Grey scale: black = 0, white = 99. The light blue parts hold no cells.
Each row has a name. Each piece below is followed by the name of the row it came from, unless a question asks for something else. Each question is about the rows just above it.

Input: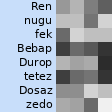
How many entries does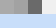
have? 4
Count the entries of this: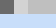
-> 4
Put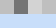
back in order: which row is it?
nugu

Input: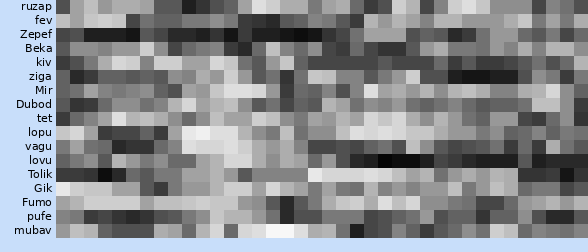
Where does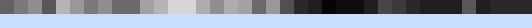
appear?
lovu
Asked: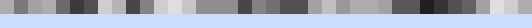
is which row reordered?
ruzap
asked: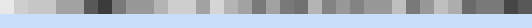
Gik

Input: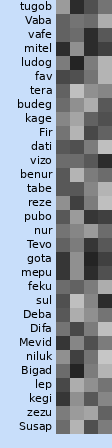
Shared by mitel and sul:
[17]
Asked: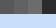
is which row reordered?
vafe

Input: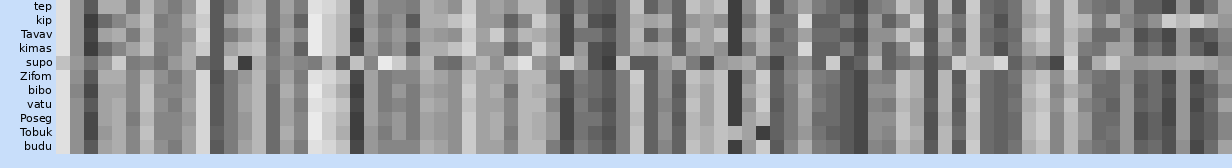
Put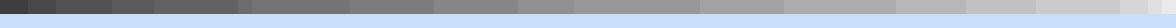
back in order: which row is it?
kip
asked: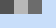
Tobuk
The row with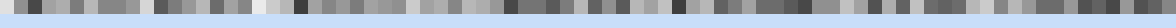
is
Poseg
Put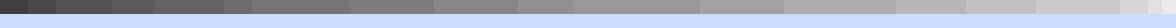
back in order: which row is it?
supo
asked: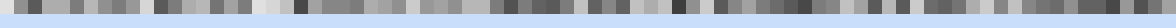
tep

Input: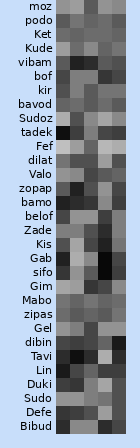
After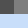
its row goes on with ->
[35 45 45]
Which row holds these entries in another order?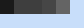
Lin
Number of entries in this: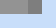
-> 3
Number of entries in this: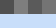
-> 4
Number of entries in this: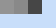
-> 3

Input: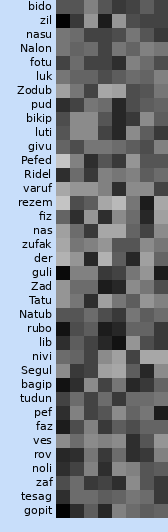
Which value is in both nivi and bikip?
[54]
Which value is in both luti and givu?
[36]
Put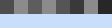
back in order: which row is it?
bikip
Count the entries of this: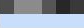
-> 6
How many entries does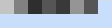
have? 7
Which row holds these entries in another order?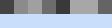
nas
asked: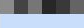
bagip

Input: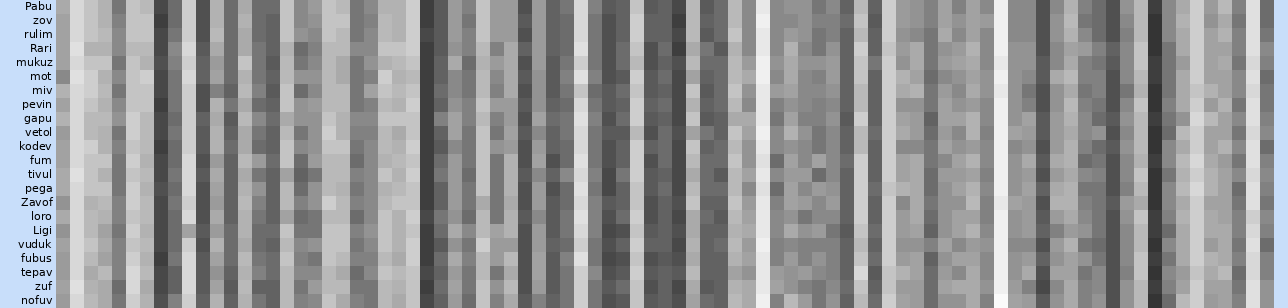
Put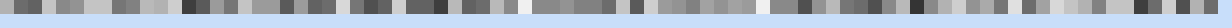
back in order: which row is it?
zov
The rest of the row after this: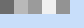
[66 57 57 60 38 76 46 80 57 66 46 60 63 66 53 90 57 57 35 53 66 50 46 35
 53 76 24 46 60 80 63 66 46 84 50]
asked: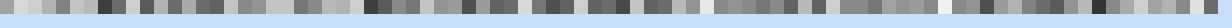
kodev

